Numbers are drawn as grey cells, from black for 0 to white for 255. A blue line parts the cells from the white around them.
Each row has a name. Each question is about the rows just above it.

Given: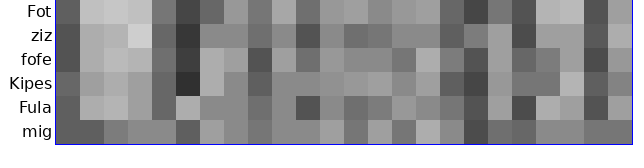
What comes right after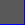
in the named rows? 173
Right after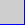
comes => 103
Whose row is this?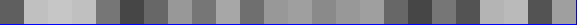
Fot
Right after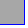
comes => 111
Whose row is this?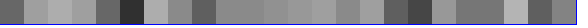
Kipes
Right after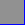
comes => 152

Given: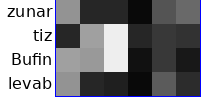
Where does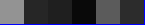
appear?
levab
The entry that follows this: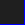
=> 9
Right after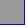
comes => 238

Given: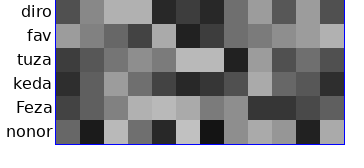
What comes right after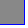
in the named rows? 177
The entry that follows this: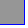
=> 33
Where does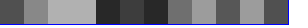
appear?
diro
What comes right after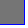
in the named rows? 142
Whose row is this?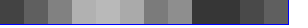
Feza
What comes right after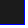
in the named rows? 185

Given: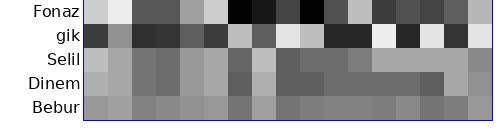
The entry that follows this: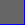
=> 190
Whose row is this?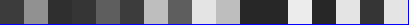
gik
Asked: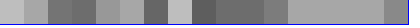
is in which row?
Selil

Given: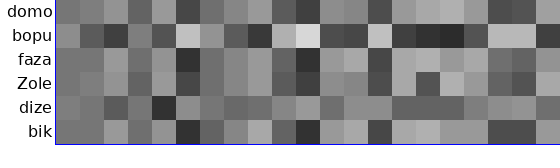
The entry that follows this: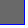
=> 111
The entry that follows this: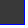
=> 176
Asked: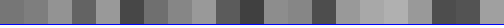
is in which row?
domo

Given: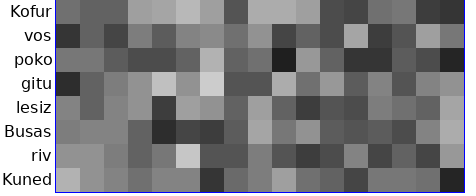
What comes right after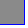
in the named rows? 112
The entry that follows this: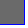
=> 125

